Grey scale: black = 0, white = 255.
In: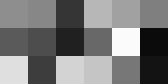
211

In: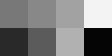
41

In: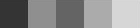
143

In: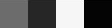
108

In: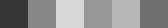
215

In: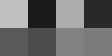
89

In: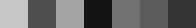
20
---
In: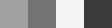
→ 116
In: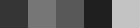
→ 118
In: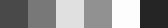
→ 120
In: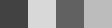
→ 216
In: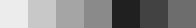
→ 200
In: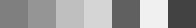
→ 149
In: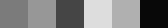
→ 151
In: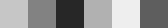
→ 130
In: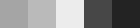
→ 186
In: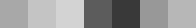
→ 196
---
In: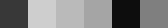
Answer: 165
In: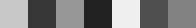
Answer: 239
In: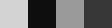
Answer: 14
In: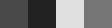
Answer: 34
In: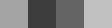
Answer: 60
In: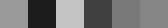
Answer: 64
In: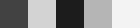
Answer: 28
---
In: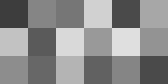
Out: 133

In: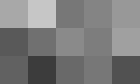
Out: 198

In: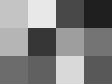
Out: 232

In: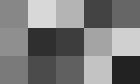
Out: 216

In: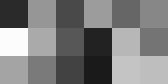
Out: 150

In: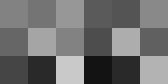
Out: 116

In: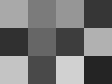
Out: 123
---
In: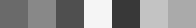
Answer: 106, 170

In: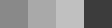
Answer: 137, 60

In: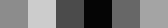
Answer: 140, 164

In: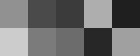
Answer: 145, 160

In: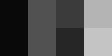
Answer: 9, 196

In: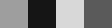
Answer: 158, 90

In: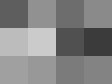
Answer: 94, 131
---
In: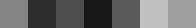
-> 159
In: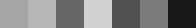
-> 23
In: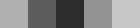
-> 198
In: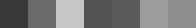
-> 142
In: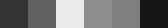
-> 22
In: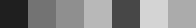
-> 171
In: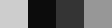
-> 151
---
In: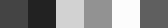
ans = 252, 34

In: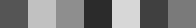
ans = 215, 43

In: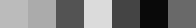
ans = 219, 9

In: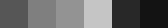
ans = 197, 19

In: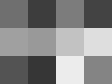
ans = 236, 54

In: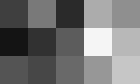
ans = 245, 20
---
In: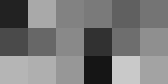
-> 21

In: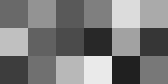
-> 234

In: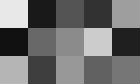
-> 152

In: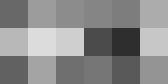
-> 118

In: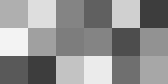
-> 235

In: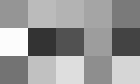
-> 222

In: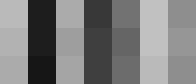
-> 108
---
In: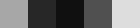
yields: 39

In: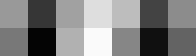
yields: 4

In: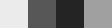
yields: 87

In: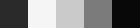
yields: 245

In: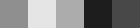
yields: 229

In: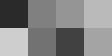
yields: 114

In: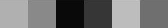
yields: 137

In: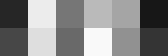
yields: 222

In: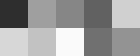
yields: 194
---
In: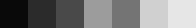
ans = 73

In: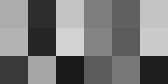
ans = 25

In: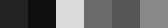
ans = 219

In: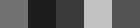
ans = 57

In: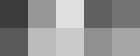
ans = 202

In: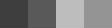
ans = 189

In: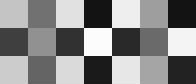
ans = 218
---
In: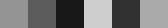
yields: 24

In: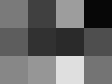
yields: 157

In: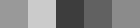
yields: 61

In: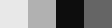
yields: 13

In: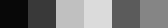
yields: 192

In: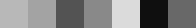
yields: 83

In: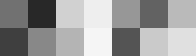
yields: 209
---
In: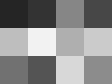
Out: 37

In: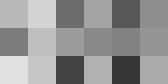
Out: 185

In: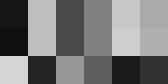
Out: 22

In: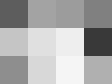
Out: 93

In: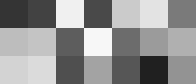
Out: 52

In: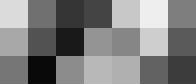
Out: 219

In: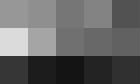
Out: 151

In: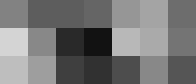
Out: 130

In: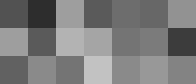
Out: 82

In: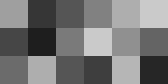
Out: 159
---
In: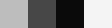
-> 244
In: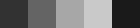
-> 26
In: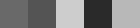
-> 184
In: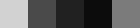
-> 123
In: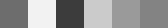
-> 131
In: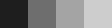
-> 205
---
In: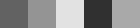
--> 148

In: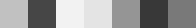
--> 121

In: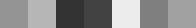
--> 127

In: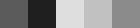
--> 139

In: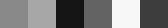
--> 99

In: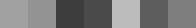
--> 93

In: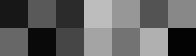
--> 23

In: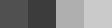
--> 175

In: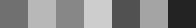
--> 112
